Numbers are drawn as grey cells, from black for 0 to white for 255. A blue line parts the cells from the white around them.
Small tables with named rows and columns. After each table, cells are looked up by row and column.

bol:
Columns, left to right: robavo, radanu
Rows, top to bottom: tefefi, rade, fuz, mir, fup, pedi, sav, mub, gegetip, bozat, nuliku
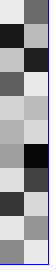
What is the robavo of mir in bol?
96
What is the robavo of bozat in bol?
230
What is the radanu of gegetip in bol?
216
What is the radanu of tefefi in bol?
107
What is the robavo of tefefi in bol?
234
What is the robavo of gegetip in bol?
54
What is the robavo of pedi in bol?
178
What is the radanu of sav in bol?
7
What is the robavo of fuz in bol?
196
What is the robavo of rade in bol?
24
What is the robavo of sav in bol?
159
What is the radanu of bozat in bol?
149
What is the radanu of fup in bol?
187
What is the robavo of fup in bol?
211
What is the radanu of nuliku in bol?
232
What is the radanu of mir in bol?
232
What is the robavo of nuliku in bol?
138
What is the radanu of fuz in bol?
30
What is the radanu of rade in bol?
188
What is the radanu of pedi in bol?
216

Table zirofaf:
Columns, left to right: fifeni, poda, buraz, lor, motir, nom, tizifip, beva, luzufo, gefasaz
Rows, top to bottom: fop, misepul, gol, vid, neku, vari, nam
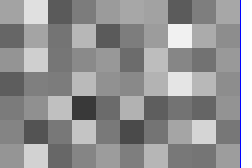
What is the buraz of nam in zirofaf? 103
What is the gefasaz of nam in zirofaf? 157
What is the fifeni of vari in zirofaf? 132
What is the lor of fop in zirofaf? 124
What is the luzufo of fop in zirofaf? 126
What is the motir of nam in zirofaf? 156
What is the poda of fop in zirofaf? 224
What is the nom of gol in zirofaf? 108
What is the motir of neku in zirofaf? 107
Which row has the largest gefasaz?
fop

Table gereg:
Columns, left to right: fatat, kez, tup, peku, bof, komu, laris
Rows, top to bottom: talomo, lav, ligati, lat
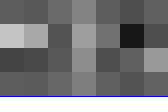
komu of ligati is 95
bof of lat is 96
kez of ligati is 72
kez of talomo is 89
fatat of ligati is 68
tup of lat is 104
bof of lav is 113
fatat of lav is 195
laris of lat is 97
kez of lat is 91
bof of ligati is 79
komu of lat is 82
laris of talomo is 96
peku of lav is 159
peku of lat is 125
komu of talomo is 79
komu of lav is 23
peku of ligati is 141
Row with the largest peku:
lav

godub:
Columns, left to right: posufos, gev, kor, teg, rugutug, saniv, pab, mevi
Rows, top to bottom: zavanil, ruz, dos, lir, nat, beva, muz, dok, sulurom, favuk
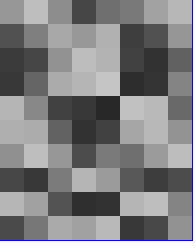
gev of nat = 136
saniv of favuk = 56
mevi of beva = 147
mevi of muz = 189
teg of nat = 56
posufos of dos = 59
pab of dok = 61
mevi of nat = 105
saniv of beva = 166
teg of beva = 50
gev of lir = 101
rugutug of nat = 40
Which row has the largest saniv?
nat

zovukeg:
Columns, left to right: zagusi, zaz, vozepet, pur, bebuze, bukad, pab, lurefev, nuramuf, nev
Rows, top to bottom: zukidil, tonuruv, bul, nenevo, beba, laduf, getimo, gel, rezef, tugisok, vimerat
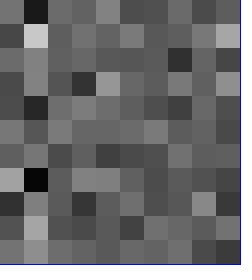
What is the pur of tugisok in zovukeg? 74
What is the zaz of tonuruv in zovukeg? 200
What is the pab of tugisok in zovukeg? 112
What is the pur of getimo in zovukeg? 95
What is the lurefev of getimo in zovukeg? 113
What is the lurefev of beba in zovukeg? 64
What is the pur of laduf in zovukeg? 102

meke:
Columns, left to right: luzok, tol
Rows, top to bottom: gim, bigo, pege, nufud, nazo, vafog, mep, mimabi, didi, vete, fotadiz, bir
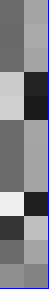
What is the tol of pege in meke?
163
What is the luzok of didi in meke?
238
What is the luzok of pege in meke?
107
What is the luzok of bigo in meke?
106
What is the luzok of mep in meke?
107
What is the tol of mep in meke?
163
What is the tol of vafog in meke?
166
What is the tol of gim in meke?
163

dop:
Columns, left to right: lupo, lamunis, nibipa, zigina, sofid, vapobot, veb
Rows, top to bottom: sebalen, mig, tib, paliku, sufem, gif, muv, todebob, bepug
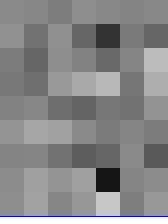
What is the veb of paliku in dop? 174
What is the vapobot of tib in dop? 133
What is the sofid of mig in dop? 51
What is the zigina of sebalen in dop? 142
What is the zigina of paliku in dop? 169
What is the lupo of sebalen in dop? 138
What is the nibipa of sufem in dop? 110
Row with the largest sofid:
bepug

